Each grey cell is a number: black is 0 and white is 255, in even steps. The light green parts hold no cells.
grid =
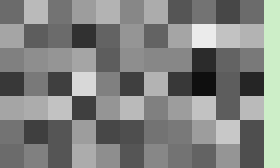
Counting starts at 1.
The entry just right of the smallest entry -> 93
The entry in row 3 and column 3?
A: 149
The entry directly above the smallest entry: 43
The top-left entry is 107
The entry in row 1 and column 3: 115
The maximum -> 235
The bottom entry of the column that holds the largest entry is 99
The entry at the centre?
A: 63
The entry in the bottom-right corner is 78
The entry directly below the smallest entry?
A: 194
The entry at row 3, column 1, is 128
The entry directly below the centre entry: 186
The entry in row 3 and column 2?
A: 142
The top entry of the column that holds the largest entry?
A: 115
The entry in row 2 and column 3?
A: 107
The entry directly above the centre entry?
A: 142
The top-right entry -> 107
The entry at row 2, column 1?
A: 165
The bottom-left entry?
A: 107
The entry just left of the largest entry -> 165

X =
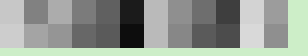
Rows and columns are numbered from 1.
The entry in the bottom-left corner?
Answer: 205
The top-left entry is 199
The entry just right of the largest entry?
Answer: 143
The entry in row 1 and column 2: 129

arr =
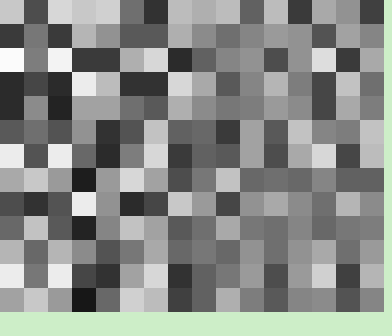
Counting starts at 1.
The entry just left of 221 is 146
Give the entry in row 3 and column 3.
243
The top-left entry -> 200
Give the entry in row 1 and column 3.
215
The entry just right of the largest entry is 125
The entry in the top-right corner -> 64
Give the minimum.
23
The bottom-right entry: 133
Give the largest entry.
251
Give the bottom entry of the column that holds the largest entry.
162
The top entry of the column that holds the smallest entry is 200
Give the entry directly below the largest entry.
43
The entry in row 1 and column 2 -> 77
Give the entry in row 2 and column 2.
119
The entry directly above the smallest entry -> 70
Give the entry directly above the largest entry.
58

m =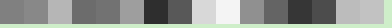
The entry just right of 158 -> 47
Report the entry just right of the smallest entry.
89
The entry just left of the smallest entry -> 158

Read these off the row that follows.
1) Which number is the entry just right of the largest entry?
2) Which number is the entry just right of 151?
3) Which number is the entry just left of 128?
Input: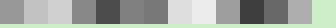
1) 158
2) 193
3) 77

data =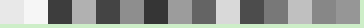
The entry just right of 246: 61
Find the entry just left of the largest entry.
232
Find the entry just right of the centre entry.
100

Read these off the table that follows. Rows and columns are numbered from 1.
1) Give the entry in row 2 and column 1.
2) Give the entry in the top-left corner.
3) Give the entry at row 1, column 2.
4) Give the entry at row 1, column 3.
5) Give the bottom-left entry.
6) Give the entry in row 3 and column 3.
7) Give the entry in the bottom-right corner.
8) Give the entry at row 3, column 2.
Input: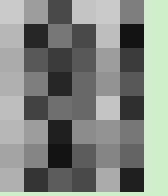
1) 182
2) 202
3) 156
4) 74
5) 176
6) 60
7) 32
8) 87

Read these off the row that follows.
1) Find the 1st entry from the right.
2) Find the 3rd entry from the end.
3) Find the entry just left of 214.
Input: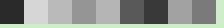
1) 123
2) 56
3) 41

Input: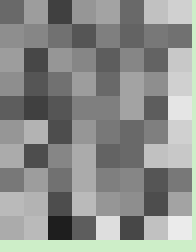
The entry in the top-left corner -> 105
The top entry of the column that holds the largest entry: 208
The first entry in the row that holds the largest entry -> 171
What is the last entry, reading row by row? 235
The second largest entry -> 229
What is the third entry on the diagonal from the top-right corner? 134
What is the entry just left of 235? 193
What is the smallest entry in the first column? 93
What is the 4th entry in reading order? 150
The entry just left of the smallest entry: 186
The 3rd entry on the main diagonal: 150
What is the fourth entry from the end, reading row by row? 222
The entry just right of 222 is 71
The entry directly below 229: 208
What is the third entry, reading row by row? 64

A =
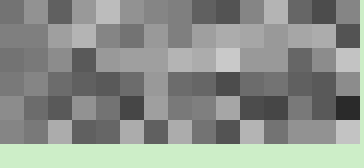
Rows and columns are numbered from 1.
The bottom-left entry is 133
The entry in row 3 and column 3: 140
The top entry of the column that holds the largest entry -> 83
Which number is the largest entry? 201
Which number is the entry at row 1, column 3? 96
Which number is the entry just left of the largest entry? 172
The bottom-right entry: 195
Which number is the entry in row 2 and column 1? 127
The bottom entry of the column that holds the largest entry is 83
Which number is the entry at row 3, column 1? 115
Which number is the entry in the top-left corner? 115
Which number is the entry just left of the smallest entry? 89
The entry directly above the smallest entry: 140
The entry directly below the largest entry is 76
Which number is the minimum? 42
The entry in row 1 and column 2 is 146

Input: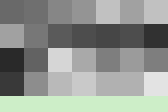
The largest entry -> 227
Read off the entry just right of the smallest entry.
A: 98
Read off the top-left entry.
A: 105
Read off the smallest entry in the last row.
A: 57
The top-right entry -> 193
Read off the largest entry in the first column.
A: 161
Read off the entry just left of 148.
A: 134
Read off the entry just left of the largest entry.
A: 177

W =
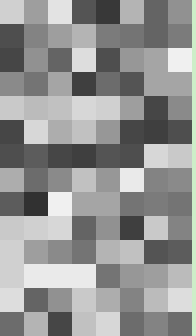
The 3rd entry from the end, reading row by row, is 108
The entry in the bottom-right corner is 108
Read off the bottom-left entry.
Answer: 108
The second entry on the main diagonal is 131
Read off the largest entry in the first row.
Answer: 227
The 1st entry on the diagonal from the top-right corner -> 145
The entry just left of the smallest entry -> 92
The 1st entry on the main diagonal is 208
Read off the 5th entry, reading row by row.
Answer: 56
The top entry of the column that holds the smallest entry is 158
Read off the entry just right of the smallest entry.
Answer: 240
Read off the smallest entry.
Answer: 49
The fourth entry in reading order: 84
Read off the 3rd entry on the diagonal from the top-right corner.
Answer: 151
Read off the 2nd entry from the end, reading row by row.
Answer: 131
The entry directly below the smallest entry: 208
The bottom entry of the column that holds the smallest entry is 180

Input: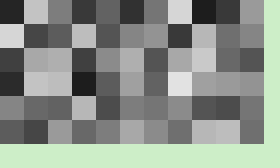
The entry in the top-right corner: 154
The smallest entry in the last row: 70
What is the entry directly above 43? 64
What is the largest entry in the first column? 214
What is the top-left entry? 37
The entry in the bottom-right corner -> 111
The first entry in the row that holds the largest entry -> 43
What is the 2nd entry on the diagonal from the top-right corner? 111
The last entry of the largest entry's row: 147
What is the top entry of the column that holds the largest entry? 214
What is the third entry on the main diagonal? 175
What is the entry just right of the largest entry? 160
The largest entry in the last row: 189
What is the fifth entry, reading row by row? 98
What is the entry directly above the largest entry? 168
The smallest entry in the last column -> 84
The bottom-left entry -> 92
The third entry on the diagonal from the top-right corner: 201
